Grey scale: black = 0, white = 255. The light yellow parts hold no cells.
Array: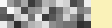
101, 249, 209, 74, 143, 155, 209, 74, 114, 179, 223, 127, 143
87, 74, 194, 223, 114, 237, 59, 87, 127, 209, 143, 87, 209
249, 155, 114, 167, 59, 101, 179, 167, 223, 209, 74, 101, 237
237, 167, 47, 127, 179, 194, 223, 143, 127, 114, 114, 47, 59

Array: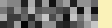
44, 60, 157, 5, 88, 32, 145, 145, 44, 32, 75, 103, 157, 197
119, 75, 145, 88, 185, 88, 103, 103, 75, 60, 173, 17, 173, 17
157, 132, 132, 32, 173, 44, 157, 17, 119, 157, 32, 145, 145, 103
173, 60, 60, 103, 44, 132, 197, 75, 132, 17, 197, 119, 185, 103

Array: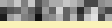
171, 155, 199, 128, 199, 85, 128, 171, 171, 199, 183, 155, 71, 71, 141, 155
29, 155, 183, 128, 113, 17, 128, 141, 183, 99, 183, 71, 199, 225, 71, 171
55, 85, 99, 141, 99, 55, 155, 99, 212, 99, 141, 42, 128, 212, 113, 71

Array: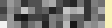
241, 154, 139, 65, 112, 139, 36, 126, 81, 184, 23, 97, 154, 139, 170
97, 154, 126, 52, 81, 81, 154, 170, 81, 52, 36, 112, 52, 126, 112
65, 139, 112, 197, 139, 81, 97, 36, 65, 197, 170, 184, 52, 112, 170
97, 154, 36, 23, 65, 65, 52, 126, 112, 154, 97, 97, 52, 126, 97

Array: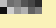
17, 204, 151, 176, 97, 122
190, 110, 122, 85, 69, 42

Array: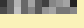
76, 104, 191, 104, 134, 89, 148, 163, 118, 118, 134
51, 104, 179, 104, 163, 89, 64, 134, 148, 163, 35

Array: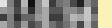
168, 126, 85, 153, 73, 101, 168, 113, 85, 113, 153, 73, 182, 101
153, 139, 73, 153, 47, 139, 168, 85, 85, 139, 139, 113, 196, 85
226, 126, 61, 182, 17, 139, 196, 61, 113, 126, 73, 32, 139, 101
61, 126, 47, 101, 101, 153, 168, 61, 61, 126, 182, 168, 196, 126

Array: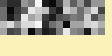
190, 218, 150, 218, 218, 245, 43, 111, 136, 11, 164, 164, 206, 218, 177
164, 70, 82, 177, 11, 95, 27, 43, 123, 232, 136, 123, 27, 177, 136
111, 27, 70, 232, 164, 190, 58, 27, 82, 95, 123, 111, 206, 82, 136
111, 11, 58, 95, 232, 206, 190, 58, 27, 206, 177, 111, 164, 218, 70
82, 43, 43, 150, 123, 245, 27, 11, 70, 177, 95, 150, 70, 150, 150
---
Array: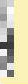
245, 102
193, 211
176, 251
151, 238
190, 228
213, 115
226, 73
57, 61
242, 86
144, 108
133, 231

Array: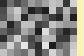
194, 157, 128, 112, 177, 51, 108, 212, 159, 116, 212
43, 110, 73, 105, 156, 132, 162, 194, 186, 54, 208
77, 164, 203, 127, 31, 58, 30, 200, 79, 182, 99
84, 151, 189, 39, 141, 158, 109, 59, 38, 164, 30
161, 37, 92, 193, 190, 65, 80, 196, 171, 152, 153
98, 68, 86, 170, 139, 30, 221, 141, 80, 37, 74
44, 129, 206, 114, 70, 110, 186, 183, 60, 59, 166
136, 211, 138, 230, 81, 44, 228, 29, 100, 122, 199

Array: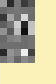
117, 139, 103, 136, 122
157, 42, 119, 59, 87
106, 115, 119, 114, 111
56, 164, 114, 214, 108
94, 119, 207, 37, 193
146, 89, 188, 16, 196
105, 127, 135, 109, 115
110, 112, 111, 109, 114
41, 148, 131, 238, 66

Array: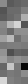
214, 128, 120, 114
139, 90, 98, 105
84, 107, 107, 127
91, 104, 114, 174
136, 182, 212, 83
130, 105, 142, 143
161, 186, 112, 135
121, 125, 126, 122
147, 80, 100, 95
159, 134, 146, 135
102, 197, 119, 5
111, 122, 117, 140

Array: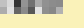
172, 225, 101, 138, 87, 227, 142, 135, 177
193, 217, 51, 147, 112, 170, 145, 140, 138

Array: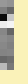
185, 120
152, 146
126, 102
11, 199
236, 244
135, 101
141, 134
136, 128
132, 134
103, 110

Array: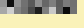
167, 206, 130, 110, 73, 29, 126, 199, 94, 10, 114
150, 15, 145, 113, 89, 144, 103, 126, 91, 123, 112

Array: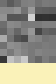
56, 193, 172, 199, 120, 102, 124, 112
112, 91, 107, 127, 130, 113, 122, 120
138, 137, 147, 114, 154, 96, 93, 91
147, 85, 85, 88, 209, 47, 49, 47
110, 138, 134, 121, 123, 122, 128, 128
100, 125, 102, 127, 151, 69, 98, 93
171, 115, 84, 74, 138, 131, 117, 121
113, 143, 138, 127, 121, 119, 124, 121
141, 122, 143, 131, 121, 132, 127, 126

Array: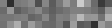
114, 143, 173, 112, 156, 127, 106, 105, 123, 87, 157, 89, 97, 48, 156, 131
129, 45, 121, 126, 137, 78, 134, 91, 120, 155, 124, 204, 152, 107, 58, 87
107, 151, 93, 108, 121, 135, 109, 95, 107, 116, 128, 128, 124, 113, 94, 146
118, 118, 124, 127, 100, 108, 134, 102, 127, 123, 145, 185, 149, 151, 115, 176
